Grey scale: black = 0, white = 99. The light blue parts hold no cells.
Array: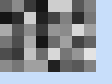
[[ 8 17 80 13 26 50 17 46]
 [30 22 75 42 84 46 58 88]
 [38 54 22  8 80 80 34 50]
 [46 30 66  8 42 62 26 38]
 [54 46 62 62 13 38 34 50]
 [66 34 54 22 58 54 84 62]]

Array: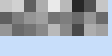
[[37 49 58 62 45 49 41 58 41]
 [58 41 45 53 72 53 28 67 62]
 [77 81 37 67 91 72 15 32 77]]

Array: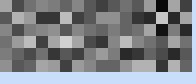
[[34 69 60 21 21 73 25 34 56 56 39 21 16 77 16 64]
 [44 60 73 25 64 81 64 29 21 52 73 52 44 34 64 44]
 [48 39 29 44 21 34 25 48 60 48 16 21 39 29 16 34]
 [52 29 48 52 56 34 52 44 39 48 39 44 64  7 48 16]
 [56 34 39 64 60 25 60 52 39 39 56 69 69 21 69 39]
 [64 29 44 52 48 39 52 34 25 34 44 34 60  3 64 25]]

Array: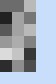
[[13 63 46]
 [17 55 30]
 [34 63 72]
 [42 42 72]
 [59 67 50]
 [85 76 21]]

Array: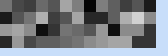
[[10 33 45 68 24 33 64 15 15 37 68 81 54]
 [15 59 28 37 37 41 45 54 59 64 64 20 20]
 [45 28 24 41 33 64 49  2 49 37 24 33 10]
 [59 64 54  6 20 45 41 33 59  6 54 54 20]]

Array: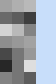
[[15 46 86]
 [28 46 59]
 [41 36 24]
 [51 46 36]
 [55 59 63]
 [63 68 72]
 [82 72 51]]

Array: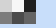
[[48 29 39]
 [82 96 12]]

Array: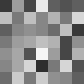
[[22 61 27 91 37 32 37]
 [37 52 56 52 42 74 22]
 [42 79 47 79 56 52 37]
 [47 61 65 74 69 27 56]
 [52 65 83 18 47 83 32]
 [56 65 32 95 61 27 69]
 [74 47 74 52 69 47 83]]

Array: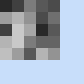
[[16 25 48 34 29]
 [25 78 65 16 34]
 [61 70 57 29 43]
 [70 78 48 39 39]
 [74 61 34 70 57]]
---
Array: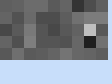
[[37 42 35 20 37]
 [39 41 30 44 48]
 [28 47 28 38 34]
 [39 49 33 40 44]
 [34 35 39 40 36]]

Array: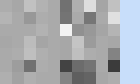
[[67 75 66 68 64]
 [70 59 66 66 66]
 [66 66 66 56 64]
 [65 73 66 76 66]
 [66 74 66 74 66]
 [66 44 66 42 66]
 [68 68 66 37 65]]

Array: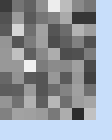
[[23 38 92 53]
 [32 35 51 21]
 [35 43 33 70]
 [58 48 30 50]
 [59 37 67 31]
 [59 93 54 62]
 [40 35 59 59]
 [36 60 42 62]
 [58 69 71 61]
 [50 62 47 17]]

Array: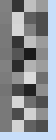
[[50 74]
 [49 37]
 [47 50]
 [47 74]
 [46 10]
 [50 69]
 [48 85]
 [45 13]
 [47 43]
 [47 81]
 [47 38]]

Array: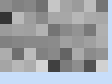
[[55 52 77 60 45]
 [20 61 65 71 65]
 [60 62 45 57 68]
 [50 53 54 59 67]
 [67 73 53 66 57]
 [64 67 25 55 81]]

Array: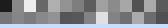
[[11 92 68 49 62 65 66]
 [46 48 57 34 87 43 42]]

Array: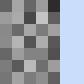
[[38 40 17]
 [60 28 37]
 [53 65 62]
 [54 33 34]
 [40 51 31]
 [48 72 61]
 [46 48 37]]

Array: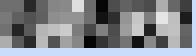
[[43 16 52 86  2 38 29 40]
 [47 32 55 57  7 58 49 74]
 [44 35 74 48 50 61 13 75]
 [67 16 32 52 20 45 53 72]]
